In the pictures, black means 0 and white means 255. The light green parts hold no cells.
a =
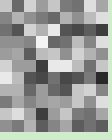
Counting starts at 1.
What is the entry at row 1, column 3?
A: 210
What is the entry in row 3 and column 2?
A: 84
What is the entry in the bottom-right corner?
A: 93
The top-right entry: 166
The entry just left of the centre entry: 62
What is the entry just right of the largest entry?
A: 104
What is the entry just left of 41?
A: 122
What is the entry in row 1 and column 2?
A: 104
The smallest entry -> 41
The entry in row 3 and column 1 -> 113
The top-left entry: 198
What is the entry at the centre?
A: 233
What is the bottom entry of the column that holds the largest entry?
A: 93
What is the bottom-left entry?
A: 144
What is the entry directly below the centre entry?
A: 113
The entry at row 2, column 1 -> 133
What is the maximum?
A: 243
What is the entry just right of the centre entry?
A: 233
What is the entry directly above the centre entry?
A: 198
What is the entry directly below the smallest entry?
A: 133

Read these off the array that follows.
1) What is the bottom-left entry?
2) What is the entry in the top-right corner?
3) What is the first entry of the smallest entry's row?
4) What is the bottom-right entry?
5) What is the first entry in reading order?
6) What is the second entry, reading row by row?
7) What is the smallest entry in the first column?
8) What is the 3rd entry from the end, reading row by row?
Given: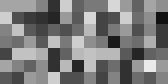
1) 89
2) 142
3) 206
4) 131
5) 165
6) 165
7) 68
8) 109
